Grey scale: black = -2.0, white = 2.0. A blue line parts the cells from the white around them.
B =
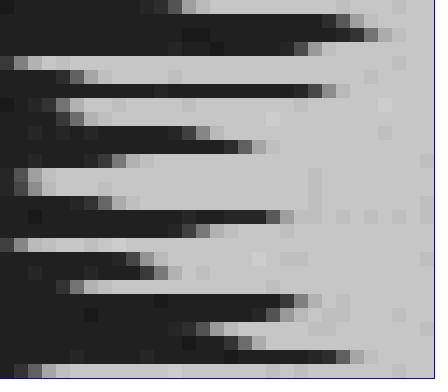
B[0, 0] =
-1.6
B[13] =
[-1.4, -0.9, 0.2, 0.9, 1.1, 1.1, 1.1, 1.0, 1.1, 1.1, 1.1, 1.1, 1.1, 1.1, 1.1, 1.1, 1.1, 1.1, 1.1, 1.1, 1.1, 1.1, 1.0, 1.1, 1.1, 1.1, 1.1, 1.1, 1.1, 1.1, 1.1]
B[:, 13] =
[0.5, -1.5, -1.6, -1.5, 1.1, 1.1, -1.5, 1.0, 1.1, -1.0, -1.5, 1.1, 1.1, 1.1, 1.1, -1.4, -1.0, 1.1, 1.1, 1.1, 1.1, -1.5, -1.5, -1.3, -1.6, -1.5, 1.1]
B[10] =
[-1.5, -1.5, -1.5, -1.5, -1.5, -1.5, -1.5, -1.5, -1.5, -1.5, -1.5, -1.5, -1.5, -1.5, -1.5, -1.5, -1.3, -0.5, 0.6, 1.0, 1.1, 1.1, 1.1, 1.1, 1.1, 1.1, 1.1, 1.1, 1.1, 1.1, 1.1]
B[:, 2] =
[-1.5, -1.5, -1.5, -1.5, 0.8, -1.5, -1.5, -1.4, -1.5, -1.4, -1.5, -1.4, 0.5, 0.2, -1.5, -1.6, -1.5, 0.9, -1.5, -1.4, -1.5, -1.5, -1.5, -1.5, -1.5, -1.5, -0.5]
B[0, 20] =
1.1
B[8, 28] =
1.1
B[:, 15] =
[1.1, -1.5, -1.5, -1.6, 1.1, 1.1, -1.5, 1.1, 1.1, 0.9, -1.5, 1.1, 1.1, 1.1, 1.1, -1.5, 0.8, 1.1, 1.1, 1.1, 1.1, -1.5, -1.5, 0.4, -1.5, -1.5, 1.1]
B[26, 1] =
-1.2
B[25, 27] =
1.1
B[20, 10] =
1.1
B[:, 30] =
[1.1, 1.1, 1.1, 1.1, 1.1, 1.1, 1.1, 1.1, 1.1, 1.1, 1.1, 1.0, 1.1, 1.1, 1.0, 1.0, 1.1, 1.1, 1.0, 1.1, 1.1, 1.1, 1.1, 1.0, 1.1, 1.1, 1.1]
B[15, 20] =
0.5
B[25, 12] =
-1.5
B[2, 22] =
-1.5
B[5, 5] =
-0.5
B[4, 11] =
1.1
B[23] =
[-1.5, -1.5, -1.5, -1.5, -1.5, -1.5, -1.5, -1.5, -1.5, -1.5, -1.5, -1.5, -1.4, -1.3, -0.7, 0.4, 0.9, 1.1, 1.1, 1.1, 1.1, 1.1, 1.0, 1.0, 1.1, 1.1, 1.1, 1.1, 1.1, 1.1, 1.0]
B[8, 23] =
1.1
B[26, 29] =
1.1
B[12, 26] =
1.1
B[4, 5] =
1.1
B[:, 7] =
[-1.5, -1.5, -1.5, -1.5, 1.1, 1.0, -1.5, 1.1, 1.0, -1.5, -1.5, -1.1, 1.1, 1.0, -0.4, -1.5, -1.5, 1.1, -1.5, -1.5, 1.0, -1.5, -1.5, -1.5, -1.5, -1.5, 1.1]
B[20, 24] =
1.1
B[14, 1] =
-1.5
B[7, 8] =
1.0
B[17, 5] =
1.1
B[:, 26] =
[1.1, 1.0, -0.2, 1.1, 1.1, 1.0, 1.1, 1.1, 1.1, 1.1, 1.1, 1.1, 1.1, 1.1, 1.1, 1.0, 1.1, 1.1, 1.1, 1.1, 1.1, 1.1, 1.1, 1.1, 1.1, 1.0, 1.1]
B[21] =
[-1.5, -1.5, -1.5, -1.5, -1.5, -1.5, -1.5, -1.5, -1.5, -1.5, -1.5, -1.6, -1.5, -1.5, -1.5, -1.5, -1.5, -1.5, -1.5, -1.5, -1.1, 0.0, 0.8, 1.1, 1.0, 1.1, 1.1, 1.1, 1.1, 1.1, 1.1]
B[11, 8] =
-0.1
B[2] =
[-1.5, -1.5, -1.5, -1.5, -1.5, -1.5, -1.5, -1.5, -1.5, -1.5, -1.5, -1.5, -1.5, -1.6, -1.6, -1.5, -1.5, -1.5, -1.5, -1.5, -1.5, -1.5, -1.5, -1.5, -1.4, -1.2, -0.2, 0.7, 1.0, 1.1, 1.1]
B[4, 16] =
1.1

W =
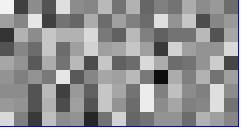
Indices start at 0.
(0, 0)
1.8
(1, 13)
1.1
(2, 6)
1.4
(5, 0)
0.3
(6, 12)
1.0
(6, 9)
-0.2
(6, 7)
1.1
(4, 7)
1.1
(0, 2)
0.2
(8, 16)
0.1
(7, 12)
0.6
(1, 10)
-0.3
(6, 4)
-1.0
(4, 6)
-0.8
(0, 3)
-0.7
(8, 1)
0.0
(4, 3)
0.7
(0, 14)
0.2
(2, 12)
-0.2
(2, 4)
0.8
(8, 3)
1.0
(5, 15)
-0.2
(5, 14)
0.8
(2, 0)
-1.2
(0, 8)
-0.2
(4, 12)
-0.3
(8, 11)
0.3
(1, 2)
1.6
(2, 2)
0.2
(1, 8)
0.5
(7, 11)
0.2
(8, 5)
0.3

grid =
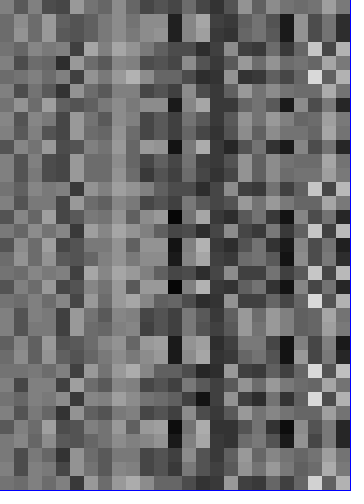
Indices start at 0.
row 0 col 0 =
0.0
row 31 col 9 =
0.0
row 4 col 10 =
-0.8
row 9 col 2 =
0.0
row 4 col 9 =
0.0
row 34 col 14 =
-1.2
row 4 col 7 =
-0.6
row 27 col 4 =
-1.0
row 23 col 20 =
0.0
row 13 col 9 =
0.3
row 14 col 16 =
-0.7
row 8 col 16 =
-0.6
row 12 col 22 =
-0.2
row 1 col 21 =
0.3
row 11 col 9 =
-0.4
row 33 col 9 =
0.0
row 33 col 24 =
-0.1
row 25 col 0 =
-0.3
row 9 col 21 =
-0.2
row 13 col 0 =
-0.2
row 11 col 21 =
-0.3
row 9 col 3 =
-0.7
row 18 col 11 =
0.2
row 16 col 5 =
-1.1
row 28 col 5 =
-1.1
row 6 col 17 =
0.4
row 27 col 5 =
0.5
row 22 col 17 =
0.4
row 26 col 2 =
-0.1
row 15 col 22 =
-0.8
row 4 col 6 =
-0.3
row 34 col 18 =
-1.1
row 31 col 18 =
-0.1
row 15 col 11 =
0.4
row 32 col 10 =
-0.9
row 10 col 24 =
-1.4
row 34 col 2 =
0.0
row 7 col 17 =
-0.4

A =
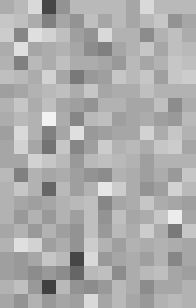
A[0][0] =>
0.7
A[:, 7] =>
[0.9, 0.6, 1.4, 0.0, 0.6, 0.5, 0.6, 0.8, 1.0, 0.5, 1.2, 1.0, 0.2, 1.6, 0.1, 0.3, 0.4, 0.8, 0.4, 1.0, 0.4, 0.6]
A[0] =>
[0.7, 0.9, 1.4, -0.9, 0.3, 0.9, 0.9, 0.9, 0.9, 0.6, 1.4, 0.9, 0.9, 0.9]
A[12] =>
[0.9, 0.0, 0.8, 0.6, 0.7, 0.5, 0.3, 0.2, 0.8, 0.7, 0.5, 0.7, 0.4, 1.1]
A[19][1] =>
0.4
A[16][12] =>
-0.1
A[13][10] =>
0.3
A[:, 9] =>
[0.6, 0.6, 0.8, 0.8, 0.9, 0.9, 0.7, 0.6, 0.6, 0.6, 0.9, 0.8, 0.7, 0.7, 0.7, 0.6, 0.7, 0.8, 0.7, 0.7, 0.7, 0.6]
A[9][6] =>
0.4
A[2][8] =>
0.8
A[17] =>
[0.8, 1.5, 1.3, 0.5, 0.7, 0.3, 1.2, 0.8, 0.5, 0.8, 0.7, 0.8, 0.7, 0.6]
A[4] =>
[0.8, 0.0, 0.9, 0.7, 1.0, 0.7, 0.7, 0.6, 0.4, 0.9, 0.6, 0.8, 1.1, 1.0]
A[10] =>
[0.6, 1.3, 0.6, -0.2, 1.1, 0.1, 0.5, 1.2, 0.8, 0.9, 0.7, 1.1, 1.2, 0.6]
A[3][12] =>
1.0
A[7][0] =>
0.8
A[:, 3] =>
[-0.9, 0.0, 1.3, 0.7, 0.7, 1.3, 0.9, 1.0, 1.8, 0.0, -0.2, 1.1, 0.6, -0.4, 0.6, 0.4, 0.8, 0.5, 1.1, 0.4, -1.0, 0.4]
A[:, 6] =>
[0.9, 1.0, 0.3, 0.2, 0.7, 0.4, 1.1, 0.3, 0.9, 0.4, 0.5, 0.9, 0.3, 0.8, 1.0, 1.0, 1.0, 1.2, 1.4, 0.9, 0.2, 1.4]
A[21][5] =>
0.5
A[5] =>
[1.0, 0.9, 0.7, 1.3, 0.6, -0.1, 0.4, 0.5, 1.1, 0.9, 1.1, 0.5, 1.1, 1.2]
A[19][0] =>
0.5
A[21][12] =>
0.9
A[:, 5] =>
[0.9, 0.3, 0.5, 0.6, 0.7, -0.1, 0.7, 0.5, 0.1, 1.5, 0.1, 0.4, 0.5, 0.5, 0.9, 0.5, 0.3, 0.3, -0.9, -0.4, 0.3, 0.5]
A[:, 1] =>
[0.9, 1.0, 0.1, 1.5, 0.0, 0.9, 0.6, 1.1, 0.9, 1.4, 1.3, 0.6, 0.0, 1.1, 0.6, 0.4, 0.8, 1.5, 0.4, 0.4, 1.0, 0.3]
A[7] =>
[0.8, 1.1, 0.7, 1.0, 0.6, 0.5, 0.3, 0.8, 0.8, 0.6, 0.6, 1.0, 0.2, 0.7]
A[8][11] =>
0.5
